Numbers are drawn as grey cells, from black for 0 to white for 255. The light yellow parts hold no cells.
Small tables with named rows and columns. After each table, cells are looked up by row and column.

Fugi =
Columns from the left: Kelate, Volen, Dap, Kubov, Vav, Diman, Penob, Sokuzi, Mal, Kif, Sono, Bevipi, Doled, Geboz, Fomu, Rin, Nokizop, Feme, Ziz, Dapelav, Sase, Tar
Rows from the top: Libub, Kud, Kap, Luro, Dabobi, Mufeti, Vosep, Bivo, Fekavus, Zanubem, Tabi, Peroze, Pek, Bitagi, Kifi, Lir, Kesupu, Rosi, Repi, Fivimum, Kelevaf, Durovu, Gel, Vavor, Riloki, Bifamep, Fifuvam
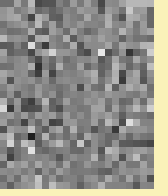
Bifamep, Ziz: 164
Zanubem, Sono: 120
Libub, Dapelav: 183
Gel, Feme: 82
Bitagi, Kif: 127
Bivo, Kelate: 162
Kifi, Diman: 117
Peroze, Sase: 86
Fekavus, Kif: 110

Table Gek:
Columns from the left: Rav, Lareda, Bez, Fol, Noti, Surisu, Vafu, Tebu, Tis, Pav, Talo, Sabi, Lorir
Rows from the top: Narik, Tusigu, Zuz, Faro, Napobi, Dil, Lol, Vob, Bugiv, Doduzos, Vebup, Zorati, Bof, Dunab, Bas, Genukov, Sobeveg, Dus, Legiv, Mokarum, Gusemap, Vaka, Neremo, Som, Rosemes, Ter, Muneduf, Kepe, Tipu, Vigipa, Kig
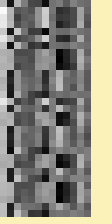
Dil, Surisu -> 142
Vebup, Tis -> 176
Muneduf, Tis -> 2
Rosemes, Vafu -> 51
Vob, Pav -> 36
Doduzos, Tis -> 12
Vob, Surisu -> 137
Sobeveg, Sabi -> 176
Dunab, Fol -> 112
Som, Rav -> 169
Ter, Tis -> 125
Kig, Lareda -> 40
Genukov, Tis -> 186
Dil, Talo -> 89
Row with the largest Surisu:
Sobeveg

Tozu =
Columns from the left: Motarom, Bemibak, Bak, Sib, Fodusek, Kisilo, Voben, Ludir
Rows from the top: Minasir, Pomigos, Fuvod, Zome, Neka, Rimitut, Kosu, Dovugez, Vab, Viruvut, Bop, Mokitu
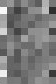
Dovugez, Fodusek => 117
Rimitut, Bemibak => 123
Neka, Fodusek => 143
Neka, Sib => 96
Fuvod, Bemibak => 87
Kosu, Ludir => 110
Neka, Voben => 149
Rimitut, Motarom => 106
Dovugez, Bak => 87
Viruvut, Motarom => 154
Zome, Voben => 129
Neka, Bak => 69
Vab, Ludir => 128
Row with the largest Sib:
Rimitut

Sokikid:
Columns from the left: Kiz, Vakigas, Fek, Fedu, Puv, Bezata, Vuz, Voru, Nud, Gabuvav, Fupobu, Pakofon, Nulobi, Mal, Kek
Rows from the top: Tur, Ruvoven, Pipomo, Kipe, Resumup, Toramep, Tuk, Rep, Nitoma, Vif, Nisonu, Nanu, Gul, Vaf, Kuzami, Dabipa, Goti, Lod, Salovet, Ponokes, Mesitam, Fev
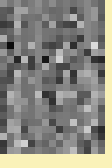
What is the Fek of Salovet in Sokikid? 171
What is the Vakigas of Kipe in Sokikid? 69
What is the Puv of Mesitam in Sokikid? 67
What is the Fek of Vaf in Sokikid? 155
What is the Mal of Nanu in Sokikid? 161
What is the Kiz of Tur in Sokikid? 145
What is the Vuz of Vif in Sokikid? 167
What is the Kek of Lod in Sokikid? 103
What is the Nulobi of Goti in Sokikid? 135
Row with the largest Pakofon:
Kipe

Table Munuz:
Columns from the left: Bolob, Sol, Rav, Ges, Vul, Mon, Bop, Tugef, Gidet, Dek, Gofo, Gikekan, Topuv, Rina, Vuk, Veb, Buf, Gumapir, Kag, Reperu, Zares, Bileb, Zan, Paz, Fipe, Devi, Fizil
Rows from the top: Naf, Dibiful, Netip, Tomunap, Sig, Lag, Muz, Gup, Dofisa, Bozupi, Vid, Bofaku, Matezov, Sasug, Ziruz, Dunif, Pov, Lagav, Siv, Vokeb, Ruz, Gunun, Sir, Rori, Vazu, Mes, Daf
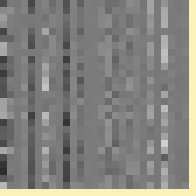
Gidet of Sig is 122
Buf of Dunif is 115
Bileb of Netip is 146
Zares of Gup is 120
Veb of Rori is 112
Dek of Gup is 108
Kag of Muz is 103
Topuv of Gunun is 125
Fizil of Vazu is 118
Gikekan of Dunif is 113
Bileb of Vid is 122
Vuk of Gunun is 143
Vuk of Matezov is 121
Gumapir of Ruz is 121
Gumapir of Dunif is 125
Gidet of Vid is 121
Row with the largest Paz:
Ruz

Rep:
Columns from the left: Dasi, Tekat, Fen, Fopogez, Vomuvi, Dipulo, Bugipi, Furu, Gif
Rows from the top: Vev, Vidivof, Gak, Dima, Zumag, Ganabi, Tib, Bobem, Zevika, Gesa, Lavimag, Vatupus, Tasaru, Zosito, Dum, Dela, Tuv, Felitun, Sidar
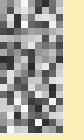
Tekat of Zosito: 72
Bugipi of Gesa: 233
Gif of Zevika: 56
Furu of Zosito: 54
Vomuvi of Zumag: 162
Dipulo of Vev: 83
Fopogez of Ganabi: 193
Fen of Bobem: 147
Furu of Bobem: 191
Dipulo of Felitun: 250
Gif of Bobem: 113
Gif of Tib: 72
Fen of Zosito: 211
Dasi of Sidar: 101
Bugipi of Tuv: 121
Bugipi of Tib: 114
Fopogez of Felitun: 122
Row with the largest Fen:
Dum

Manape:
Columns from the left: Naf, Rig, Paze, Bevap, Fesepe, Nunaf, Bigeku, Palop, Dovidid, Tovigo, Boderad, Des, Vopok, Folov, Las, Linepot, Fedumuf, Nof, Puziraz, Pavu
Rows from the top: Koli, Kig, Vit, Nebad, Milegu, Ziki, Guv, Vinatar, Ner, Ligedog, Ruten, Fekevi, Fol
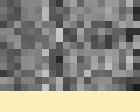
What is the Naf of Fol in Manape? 116
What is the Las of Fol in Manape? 149
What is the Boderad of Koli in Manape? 160
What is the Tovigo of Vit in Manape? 113
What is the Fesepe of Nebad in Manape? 97
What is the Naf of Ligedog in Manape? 125
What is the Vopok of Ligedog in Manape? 118
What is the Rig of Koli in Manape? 84
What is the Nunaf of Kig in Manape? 118
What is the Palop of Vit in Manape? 87
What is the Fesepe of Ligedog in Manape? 142
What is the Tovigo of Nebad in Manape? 146
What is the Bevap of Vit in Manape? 122

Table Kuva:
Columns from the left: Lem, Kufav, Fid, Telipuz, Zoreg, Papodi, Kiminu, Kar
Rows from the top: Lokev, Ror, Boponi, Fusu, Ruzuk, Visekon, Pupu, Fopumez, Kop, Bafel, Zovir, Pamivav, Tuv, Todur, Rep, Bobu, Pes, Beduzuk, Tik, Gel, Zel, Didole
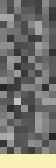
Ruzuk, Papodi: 165
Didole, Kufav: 66
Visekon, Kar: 86
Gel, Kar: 36
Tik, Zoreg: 87
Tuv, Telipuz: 135
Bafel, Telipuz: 79
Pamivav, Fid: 62
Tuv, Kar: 142
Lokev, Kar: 93
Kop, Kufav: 156
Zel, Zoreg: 143
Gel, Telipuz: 89
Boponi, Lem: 168
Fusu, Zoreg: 137
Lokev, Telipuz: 71
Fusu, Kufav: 148
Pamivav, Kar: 59
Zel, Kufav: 147
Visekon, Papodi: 68

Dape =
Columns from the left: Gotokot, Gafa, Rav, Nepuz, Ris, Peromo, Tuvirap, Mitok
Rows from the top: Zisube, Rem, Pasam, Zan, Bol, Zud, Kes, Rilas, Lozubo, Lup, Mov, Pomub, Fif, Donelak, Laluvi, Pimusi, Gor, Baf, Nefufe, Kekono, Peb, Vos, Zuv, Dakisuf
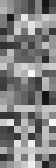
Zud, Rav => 101
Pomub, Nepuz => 153
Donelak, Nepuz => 99
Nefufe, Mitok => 83
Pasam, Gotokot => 124
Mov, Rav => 198
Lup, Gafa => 130
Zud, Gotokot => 108
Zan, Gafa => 83
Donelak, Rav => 116
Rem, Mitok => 90
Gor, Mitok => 136
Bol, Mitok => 57
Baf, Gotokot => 203
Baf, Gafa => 228
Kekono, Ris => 56
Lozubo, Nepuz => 98
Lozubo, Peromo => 131
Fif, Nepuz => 114
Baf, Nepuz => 192
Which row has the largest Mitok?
Baf

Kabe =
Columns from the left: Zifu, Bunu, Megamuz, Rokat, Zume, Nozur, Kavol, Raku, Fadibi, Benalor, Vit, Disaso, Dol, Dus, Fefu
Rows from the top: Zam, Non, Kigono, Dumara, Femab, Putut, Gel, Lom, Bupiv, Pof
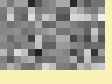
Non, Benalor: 105
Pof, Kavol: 211
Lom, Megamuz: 218
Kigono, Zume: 221
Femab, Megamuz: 144
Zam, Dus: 115
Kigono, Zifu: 116
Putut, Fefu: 83
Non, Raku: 137
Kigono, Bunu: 211
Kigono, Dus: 157
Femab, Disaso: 134
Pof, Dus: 192
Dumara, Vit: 127
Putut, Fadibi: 172
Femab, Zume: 125
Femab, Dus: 197
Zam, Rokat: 159

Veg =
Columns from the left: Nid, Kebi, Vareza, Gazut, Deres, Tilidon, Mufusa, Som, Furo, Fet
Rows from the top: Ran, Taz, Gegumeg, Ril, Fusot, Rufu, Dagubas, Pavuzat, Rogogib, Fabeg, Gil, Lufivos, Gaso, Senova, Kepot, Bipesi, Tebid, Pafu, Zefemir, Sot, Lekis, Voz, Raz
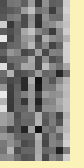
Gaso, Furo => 163
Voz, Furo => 33
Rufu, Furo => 131
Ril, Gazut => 76
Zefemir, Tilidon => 18
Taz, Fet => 209
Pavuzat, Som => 130
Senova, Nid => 232
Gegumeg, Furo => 108
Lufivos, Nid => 96
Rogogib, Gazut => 117
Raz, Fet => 205
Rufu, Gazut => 150
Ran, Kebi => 116

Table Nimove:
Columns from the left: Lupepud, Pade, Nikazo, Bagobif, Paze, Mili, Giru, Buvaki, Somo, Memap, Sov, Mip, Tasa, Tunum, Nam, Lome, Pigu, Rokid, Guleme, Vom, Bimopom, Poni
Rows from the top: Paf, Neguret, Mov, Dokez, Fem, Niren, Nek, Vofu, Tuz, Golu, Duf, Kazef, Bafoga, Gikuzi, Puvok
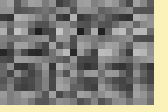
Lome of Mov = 89
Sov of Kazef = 114
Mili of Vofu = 40
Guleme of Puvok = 114
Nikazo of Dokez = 145
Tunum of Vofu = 65
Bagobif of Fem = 166
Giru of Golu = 152
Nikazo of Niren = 116
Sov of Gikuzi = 86
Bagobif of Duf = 97
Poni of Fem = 108
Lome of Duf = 154
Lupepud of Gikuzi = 154
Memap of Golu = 141
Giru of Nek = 71
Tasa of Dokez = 80
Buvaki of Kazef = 73
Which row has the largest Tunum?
Fem

